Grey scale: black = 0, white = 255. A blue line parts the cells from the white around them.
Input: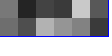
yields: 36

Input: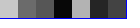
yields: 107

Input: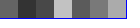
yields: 51

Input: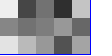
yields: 70

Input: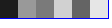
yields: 153

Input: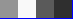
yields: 249

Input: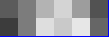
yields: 124
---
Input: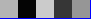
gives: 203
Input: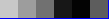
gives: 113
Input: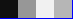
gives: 241
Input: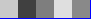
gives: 126
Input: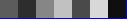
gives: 134
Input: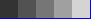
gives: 118
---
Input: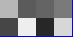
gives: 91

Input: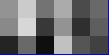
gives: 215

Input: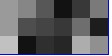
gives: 78

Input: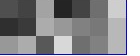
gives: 58

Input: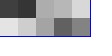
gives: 53

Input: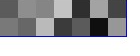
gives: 142

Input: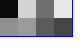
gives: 211

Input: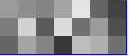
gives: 209
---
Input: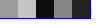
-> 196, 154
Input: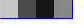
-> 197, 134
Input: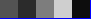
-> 207, 125
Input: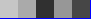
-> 198, 170
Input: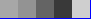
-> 207, 167
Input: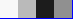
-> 248, 186
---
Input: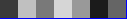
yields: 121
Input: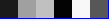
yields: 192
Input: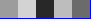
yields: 40
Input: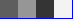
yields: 52
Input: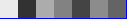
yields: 172
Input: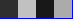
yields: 24
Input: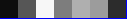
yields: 247
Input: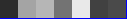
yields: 182
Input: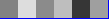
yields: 139
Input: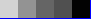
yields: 101
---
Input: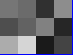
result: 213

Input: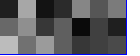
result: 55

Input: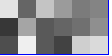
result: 66

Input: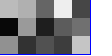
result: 81

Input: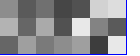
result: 159

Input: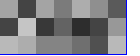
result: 111

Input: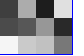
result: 202

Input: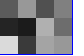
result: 58

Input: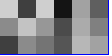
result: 85

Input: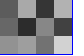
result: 158
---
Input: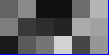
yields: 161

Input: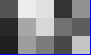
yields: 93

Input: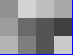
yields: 63

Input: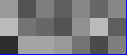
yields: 94

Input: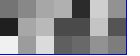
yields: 84

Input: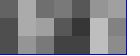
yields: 130

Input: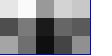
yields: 90

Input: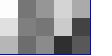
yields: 67

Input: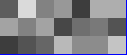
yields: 83

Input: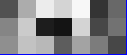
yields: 114
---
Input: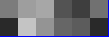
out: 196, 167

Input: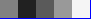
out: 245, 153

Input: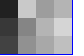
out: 213, 201

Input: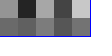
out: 200, 167

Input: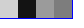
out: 209, 155

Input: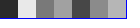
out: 233, 182
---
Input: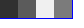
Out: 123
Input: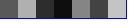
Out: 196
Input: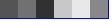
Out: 136
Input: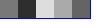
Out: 100
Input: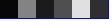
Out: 47
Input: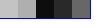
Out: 103
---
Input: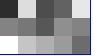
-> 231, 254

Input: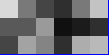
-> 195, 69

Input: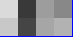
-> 136, 200

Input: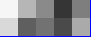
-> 126, 217

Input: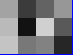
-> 151, 196

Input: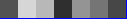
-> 71, 82

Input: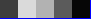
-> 6, 61

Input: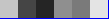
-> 228, 197

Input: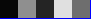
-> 110, 6

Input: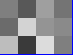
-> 116, 189
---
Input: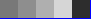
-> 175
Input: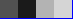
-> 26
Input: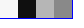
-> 15
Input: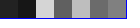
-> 190
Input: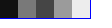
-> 69
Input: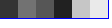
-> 33
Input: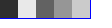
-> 98
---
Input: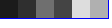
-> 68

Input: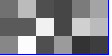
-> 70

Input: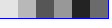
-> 152

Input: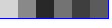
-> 115

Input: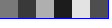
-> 28

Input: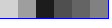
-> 79

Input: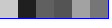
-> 84

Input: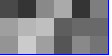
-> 170

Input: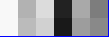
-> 34
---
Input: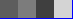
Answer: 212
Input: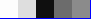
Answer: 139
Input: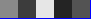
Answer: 83
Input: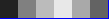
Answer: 99
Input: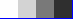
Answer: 47
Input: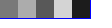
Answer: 28
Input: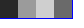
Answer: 106
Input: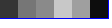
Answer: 13
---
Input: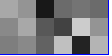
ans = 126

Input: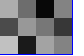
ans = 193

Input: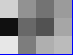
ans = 231

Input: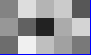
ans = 109

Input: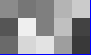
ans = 106

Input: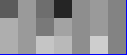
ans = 174

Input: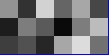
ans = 62

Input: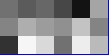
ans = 50

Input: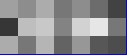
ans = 172
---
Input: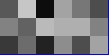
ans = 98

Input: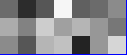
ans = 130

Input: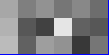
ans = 87

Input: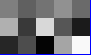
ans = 57

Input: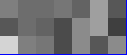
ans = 109

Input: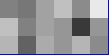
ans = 129

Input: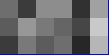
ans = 151

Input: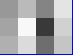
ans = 248

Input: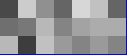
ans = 120
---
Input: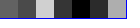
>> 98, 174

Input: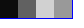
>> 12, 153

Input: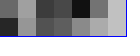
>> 105, 193

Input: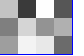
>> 195, 107

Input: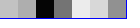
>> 194, 145

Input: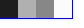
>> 29, 251
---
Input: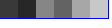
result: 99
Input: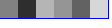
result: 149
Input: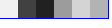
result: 156
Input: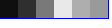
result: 233
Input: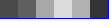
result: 219
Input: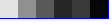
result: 38
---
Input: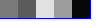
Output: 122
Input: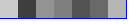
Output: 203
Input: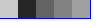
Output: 201
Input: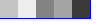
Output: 195
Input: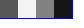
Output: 87
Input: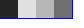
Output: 36
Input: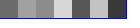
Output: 107
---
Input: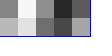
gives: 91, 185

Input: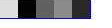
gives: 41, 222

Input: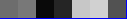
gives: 82, 109

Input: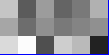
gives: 177, 218

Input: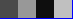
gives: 192, 74

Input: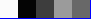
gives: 104, 251

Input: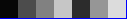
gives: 220, 6

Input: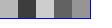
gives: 149, 184
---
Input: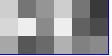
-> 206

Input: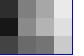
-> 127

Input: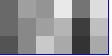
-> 233

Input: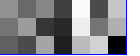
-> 249

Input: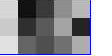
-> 58

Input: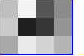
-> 243

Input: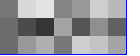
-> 152

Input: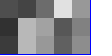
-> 108

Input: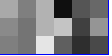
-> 15

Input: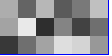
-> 90
